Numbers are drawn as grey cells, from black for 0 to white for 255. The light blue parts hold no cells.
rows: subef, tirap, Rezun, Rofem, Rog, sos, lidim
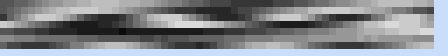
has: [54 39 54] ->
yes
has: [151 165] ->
yes
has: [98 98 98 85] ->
yes
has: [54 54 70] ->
yes

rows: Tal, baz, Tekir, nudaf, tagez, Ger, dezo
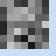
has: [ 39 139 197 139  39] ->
no
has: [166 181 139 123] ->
yes
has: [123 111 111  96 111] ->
yes
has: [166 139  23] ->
yes

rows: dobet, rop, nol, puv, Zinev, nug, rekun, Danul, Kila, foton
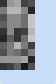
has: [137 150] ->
no
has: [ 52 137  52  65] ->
yes
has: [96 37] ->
no
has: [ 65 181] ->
yes
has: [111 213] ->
no

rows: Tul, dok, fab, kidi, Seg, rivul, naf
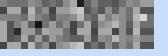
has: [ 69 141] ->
yes
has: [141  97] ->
yes
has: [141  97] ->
yes
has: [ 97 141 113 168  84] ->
yes
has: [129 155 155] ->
yes
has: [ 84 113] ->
yes

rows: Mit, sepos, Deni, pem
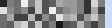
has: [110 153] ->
no
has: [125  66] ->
no
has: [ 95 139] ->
no
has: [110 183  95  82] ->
no
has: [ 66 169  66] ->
no
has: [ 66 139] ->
yes
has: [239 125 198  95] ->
no

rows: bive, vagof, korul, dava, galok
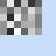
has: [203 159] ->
yes
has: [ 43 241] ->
yes
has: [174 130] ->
yes
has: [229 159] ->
no
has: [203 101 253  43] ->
no
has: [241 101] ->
no
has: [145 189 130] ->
yes

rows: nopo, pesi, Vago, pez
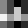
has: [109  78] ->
no
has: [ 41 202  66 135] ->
no
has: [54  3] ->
no
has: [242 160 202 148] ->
yes
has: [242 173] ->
no
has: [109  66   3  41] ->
yes

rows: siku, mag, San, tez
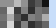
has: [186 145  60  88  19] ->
yes
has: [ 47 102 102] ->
no
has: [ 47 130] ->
yes

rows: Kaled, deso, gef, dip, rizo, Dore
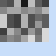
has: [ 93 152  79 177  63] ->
no
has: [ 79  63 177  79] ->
yes
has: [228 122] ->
no

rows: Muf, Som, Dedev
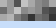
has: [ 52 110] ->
yes
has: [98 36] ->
no
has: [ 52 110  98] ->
yes
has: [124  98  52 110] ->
yes
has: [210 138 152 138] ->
no
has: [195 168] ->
yes

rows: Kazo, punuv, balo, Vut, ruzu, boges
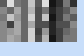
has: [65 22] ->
no
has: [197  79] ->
no

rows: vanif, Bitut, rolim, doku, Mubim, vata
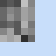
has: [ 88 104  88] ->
yes
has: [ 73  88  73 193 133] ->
yes
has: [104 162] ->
no
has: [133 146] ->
no
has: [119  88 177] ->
no
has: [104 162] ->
no

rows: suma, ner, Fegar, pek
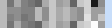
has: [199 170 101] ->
no
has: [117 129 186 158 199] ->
no
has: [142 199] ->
yes
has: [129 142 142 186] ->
no
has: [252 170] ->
no
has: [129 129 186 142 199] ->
yes
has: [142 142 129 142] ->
no

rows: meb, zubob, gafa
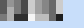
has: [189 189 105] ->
yes
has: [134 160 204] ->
no
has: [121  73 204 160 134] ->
yes

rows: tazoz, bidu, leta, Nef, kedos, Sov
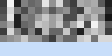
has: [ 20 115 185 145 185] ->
no
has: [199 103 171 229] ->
yes
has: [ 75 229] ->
no
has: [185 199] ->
no
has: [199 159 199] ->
no
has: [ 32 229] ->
no

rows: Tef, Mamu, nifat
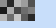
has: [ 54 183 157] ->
no
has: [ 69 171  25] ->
no
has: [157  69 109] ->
no

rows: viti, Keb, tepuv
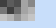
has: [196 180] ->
yes
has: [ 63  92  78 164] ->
yes
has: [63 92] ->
yes
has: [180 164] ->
no
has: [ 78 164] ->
yes

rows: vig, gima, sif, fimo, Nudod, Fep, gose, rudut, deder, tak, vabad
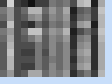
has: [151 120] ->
yes
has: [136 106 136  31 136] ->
no

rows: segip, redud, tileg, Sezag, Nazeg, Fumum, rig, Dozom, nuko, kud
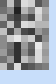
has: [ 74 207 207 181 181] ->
no
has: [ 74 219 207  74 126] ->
no
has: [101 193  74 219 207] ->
yes
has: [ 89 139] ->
no
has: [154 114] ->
no

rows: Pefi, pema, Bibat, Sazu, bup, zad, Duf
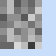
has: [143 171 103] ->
yes
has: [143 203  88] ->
no

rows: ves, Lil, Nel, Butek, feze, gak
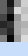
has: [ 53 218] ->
yes
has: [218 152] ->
no
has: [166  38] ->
no
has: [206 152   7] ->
no
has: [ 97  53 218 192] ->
yes
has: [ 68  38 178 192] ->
no

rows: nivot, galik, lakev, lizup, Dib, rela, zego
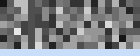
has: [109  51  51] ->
yes
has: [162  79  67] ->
yes
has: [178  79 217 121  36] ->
yes
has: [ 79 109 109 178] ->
no

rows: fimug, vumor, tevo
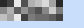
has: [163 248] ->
no
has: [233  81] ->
yes
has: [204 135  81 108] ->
no
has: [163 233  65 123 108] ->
yes
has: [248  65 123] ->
no

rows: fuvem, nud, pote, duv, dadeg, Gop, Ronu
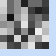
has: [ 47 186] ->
yes
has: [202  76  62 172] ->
yes

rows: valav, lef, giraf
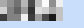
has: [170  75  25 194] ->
no
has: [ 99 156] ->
yes
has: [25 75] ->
no
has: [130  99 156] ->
yes
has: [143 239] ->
yes

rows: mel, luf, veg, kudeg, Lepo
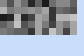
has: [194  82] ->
yes
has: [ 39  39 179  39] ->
no

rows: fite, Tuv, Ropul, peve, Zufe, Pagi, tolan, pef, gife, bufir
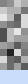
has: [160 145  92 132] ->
yes
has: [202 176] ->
yes
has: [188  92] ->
yes
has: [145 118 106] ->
yes
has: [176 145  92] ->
no
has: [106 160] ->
yes
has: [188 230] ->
yes

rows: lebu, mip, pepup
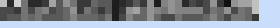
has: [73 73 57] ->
yes
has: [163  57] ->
no

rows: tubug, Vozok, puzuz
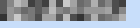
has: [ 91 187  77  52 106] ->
yes
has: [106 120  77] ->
no
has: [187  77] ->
yes
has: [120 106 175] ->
no
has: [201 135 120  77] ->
yes
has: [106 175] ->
yes
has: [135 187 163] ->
yes

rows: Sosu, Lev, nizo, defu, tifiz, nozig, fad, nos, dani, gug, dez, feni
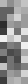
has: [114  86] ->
no
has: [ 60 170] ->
yes
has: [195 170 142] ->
no

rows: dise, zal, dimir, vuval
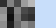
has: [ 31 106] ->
yes
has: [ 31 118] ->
no
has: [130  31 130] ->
no
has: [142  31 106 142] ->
yes
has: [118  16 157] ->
no
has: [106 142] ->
yes
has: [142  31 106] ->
yes

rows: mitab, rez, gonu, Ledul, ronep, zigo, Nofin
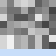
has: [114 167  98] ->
yes
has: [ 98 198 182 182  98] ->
no
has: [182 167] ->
yes
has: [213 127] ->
yes
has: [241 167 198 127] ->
no

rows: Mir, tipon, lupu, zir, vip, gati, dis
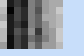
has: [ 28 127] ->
yes
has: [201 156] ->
no
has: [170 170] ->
yes
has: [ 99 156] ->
yes
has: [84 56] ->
yes
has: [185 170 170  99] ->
no

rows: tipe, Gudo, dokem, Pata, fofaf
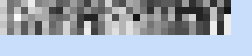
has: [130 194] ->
yes
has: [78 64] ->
yes
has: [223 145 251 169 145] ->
no

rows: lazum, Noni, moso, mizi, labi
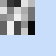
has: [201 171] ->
no
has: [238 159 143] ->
no
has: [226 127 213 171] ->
yes
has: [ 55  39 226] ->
yes
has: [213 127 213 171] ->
no
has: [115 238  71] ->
no
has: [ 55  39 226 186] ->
yes

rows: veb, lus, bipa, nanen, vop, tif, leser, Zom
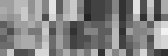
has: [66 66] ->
yes
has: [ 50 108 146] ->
no
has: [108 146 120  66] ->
yes

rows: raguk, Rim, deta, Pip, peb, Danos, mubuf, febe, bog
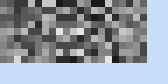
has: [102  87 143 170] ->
no
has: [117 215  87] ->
no

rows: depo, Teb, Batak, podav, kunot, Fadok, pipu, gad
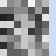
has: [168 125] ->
yes
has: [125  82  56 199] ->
no
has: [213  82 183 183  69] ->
yes
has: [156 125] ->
yes

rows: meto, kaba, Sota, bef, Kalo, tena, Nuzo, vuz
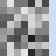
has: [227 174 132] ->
no
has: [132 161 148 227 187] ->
yes
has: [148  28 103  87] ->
yes
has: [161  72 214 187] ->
yes

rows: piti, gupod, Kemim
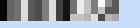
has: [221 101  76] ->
no
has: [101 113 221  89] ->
yes

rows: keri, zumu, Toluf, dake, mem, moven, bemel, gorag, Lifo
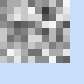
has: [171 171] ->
yes
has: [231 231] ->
no
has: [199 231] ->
yes
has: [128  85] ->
yes
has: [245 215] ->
yes
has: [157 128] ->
no
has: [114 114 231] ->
yes

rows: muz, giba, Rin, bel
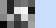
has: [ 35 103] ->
yes
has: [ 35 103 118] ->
yes
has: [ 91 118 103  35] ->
no

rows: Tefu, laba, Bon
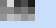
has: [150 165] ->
yes
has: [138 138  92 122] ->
no
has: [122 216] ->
yes
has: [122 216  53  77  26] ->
yes
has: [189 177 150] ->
yes

